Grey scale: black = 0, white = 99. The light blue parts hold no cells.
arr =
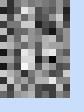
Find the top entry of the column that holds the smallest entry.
41
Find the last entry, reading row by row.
41
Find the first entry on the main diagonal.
63
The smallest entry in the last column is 13
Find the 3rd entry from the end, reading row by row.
24
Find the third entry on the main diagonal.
69
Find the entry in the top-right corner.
35
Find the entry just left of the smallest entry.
47
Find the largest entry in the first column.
79
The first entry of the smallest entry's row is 63
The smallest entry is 3
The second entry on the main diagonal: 19
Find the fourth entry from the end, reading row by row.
41
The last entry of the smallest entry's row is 57
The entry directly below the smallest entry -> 57
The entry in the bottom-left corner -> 41
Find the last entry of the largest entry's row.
35
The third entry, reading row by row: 47
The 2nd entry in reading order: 19
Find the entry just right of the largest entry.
79
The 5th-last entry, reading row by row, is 30
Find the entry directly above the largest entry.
84
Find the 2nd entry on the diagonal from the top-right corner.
57
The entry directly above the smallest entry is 90

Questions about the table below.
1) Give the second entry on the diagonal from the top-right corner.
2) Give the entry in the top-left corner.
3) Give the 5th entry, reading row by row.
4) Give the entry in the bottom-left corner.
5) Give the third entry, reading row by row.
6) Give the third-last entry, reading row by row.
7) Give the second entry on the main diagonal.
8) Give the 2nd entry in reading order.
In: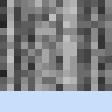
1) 20
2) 20
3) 53
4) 42
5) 42
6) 64
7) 59
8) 69

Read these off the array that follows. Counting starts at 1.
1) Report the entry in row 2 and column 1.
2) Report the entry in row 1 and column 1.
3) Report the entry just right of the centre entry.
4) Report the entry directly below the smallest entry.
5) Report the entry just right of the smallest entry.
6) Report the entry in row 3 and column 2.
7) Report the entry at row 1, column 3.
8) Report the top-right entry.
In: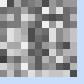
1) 42
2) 93
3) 36
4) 82
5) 54
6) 76
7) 65
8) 59
